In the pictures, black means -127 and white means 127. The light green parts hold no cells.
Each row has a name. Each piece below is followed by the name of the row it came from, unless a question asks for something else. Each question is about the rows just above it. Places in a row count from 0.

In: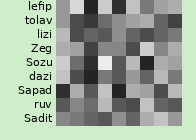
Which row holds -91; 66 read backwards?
Sapad
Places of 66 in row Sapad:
3
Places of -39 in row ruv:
0 4 8
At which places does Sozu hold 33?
8
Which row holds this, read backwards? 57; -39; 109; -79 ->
Sozu
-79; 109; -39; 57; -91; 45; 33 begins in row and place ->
Sozu, 2

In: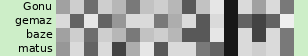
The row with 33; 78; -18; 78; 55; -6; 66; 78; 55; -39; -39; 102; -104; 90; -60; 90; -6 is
baze
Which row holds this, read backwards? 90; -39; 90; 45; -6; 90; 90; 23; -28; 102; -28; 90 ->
gemaz
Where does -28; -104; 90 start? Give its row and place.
matus, 11

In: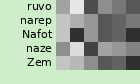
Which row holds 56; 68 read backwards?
Zem
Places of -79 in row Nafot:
1 5

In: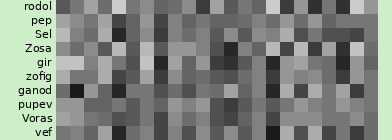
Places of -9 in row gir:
4 18
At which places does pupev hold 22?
0 1 8 10 17 20
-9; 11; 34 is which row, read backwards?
pep
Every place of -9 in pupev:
4 6 14 16 19 22
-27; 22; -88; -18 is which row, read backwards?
gir
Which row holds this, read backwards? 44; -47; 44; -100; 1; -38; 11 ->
vef
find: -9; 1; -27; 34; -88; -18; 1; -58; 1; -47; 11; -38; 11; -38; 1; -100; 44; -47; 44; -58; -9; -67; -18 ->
vef

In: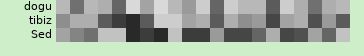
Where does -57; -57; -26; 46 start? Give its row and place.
Sed, 12
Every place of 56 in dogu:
0 2 8 13 14 20
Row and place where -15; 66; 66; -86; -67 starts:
Sed, 2
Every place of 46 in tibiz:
1 2 10 12 17

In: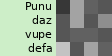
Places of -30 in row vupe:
1 2
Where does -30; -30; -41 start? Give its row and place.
vupe, 1
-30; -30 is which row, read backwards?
vupe
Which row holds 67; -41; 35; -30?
defa
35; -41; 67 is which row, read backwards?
defa
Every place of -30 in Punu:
2

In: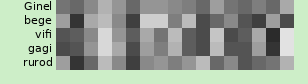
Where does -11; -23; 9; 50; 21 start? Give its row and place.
Ginel, 0
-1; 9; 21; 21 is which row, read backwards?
Ginel
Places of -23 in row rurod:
2 11 14
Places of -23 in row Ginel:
1 5 10 13 15

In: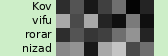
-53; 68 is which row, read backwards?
nizad
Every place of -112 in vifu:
4 6

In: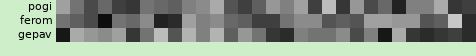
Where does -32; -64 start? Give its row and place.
ferom, 13
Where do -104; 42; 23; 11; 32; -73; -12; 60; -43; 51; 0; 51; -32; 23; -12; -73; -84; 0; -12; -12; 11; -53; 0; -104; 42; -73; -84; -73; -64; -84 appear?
gepav
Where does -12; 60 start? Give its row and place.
gepav, 6
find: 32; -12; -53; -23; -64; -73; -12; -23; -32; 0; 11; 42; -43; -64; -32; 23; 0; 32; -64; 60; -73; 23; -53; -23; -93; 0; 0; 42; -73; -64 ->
pogi
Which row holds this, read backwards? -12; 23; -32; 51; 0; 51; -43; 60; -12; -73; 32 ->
gepav

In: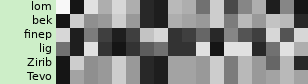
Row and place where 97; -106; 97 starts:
lig, 10
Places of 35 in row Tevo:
1 8 9 15 17
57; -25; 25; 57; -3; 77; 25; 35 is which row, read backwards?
Zirib

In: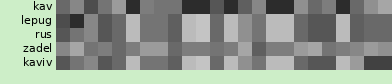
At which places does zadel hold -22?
4 8
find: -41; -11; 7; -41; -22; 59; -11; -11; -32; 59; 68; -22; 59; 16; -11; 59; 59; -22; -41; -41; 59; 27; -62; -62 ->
kaviv
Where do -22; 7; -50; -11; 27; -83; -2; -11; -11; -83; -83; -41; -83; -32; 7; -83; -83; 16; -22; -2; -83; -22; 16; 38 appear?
kav

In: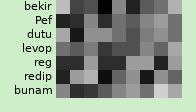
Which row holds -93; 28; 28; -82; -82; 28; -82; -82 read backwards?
reg
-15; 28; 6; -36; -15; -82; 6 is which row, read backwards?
Pef
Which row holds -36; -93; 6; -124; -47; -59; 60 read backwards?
bekir
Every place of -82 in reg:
0 1 3 4

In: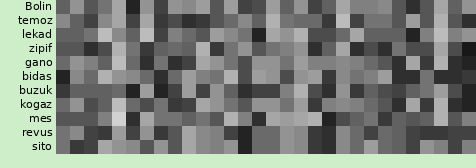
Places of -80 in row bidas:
7 24 25 27 28
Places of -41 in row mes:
0 1 2 11 25 28
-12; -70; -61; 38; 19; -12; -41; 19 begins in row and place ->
kogaz, 7
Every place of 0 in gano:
2 18 19 21
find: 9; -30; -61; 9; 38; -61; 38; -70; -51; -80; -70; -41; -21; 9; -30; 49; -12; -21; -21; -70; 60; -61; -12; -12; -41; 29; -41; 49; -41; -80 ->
temoz
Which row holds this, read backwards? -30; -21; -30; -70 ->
zipif
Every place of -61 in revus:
2 5 12 22 25 28 29

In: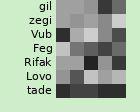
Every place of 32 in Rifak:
0 1
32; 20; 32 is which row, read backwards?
zegi
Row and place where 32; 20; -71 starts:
gil, 1
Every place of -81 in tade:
0 3 4

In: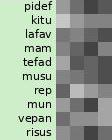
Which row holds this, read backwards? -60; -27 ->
mam
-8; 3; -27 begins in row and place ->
lafav, 0
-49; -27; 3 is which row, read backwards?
lafav
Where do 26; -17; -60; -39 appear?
pidef

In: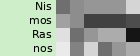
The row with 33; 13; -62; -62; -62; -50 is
mos
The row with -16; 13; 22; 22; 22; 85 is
Nis
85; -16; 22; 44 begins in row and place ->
nos, 2
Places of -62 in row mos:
2 3 4
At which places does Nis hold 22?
2 3 4

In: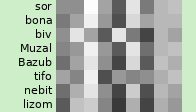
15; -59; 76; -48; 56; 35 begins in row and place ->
nebit, 3
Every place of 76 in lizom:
2
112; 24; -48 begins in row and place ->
bona, 2
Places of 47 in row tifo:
7
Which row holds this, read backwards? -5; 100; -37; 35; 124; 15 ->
sor
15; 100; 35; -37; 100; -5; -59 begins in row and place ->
biv, 0
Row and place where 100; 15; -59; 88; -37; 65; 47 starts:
Bazub, 2

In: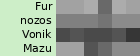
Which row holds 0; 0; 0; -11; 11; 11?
nozos
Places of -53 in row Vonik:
0 2 3

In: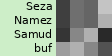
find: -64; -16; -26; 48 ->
Namez
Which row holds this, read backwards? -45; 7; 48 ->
buf
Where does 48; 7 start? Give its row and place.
buf, 1

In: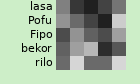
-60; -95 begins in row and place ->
Pofu, 2
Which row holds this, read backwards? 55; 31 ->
bekor
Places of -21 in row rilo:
0 2 3
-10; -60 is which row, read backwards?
lasa
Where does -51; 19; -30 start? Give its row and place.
Fipo, 0
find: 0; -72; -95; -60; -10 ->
lasa
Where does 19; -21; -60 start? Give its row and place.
Pofu, 0

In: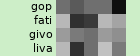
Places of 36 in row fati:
4
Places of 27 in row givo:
0 3
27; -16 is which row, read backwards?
givo
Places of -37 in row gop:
1

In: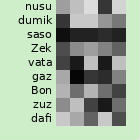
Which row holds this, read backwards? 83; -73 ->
nusu
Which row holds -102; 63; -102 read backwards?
vata
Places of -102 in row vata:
1 3
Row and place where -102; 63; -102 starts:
vata, 1

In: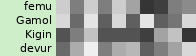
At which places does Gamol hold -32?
3 5 7
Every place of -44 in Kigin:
0 3 4 5
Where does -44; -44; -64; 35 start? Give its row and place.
Kigin, 4
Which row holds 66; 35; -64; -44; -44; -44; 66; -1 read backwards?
Kigin
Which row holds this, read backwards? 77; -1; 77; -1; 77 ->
femu
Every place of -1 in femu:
1 3 8
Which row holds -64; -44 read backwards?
Kigin

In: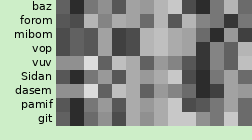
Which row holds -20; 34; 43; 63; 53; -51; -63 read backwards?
mibom
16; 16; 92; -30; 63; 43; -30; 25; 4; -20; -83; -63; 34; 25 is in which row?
dasem
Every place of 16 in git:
3 6 10
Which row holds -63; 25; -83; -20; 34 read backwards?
mibom
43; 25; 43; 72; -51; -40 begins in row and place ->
pamif, 5
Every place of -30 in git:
0
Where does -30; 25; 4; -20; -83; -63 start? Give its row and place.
dasem, 6

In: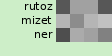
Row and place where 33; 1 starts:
ner, 2
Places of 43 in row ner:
1
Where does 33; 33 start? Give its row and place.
rutoz, 1
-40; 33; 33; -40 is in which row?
rutoz
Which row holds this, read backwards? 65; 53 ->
mizet
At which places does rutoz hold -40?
0 3
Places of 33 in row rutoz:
1 2

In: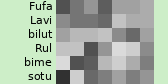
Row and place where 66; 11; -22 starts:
bilut, 3
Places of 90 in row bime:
0
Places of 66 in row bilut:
3

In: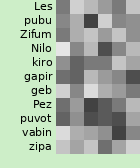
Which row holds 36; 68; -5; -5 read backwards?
kiro
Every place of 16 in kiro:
0
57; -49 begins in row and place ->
Nilo, 2
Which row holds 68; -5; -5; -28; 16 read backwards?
kiro
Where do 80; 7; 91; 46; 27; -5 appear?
geb
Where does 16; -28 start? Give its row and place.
kiro, 0
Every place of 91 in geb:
2

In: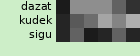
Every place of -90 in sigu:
0 3 5
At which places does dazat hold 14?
1 2 3
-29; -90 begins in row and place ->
sigu, 4
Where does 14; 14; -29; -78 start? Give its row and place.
dazat, 2
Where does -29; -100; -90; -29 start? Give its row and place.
sigu, 1
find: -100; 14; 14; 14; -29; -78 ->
dazat

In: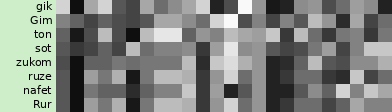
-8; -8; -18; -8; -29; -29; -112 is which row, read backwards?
zukom
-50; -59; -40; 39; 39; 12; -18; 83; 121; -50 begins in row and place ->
Gim, 4
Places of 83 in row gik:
0 3 10
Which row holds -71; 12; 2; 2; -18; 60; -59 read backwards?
sot

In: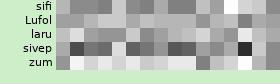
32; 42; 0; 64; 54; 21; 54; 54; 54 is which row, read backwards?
Lufol
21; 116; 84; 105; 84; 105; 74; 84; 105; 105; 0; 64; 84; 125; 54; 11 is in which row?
zum
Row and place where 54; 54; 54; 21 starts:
Lufol, 7

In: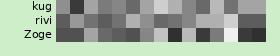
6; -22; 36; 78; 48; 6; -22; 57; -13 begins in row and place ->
kug, 4
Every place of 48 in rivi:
5 10 11
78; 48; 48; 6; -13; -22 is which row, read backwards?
rivi

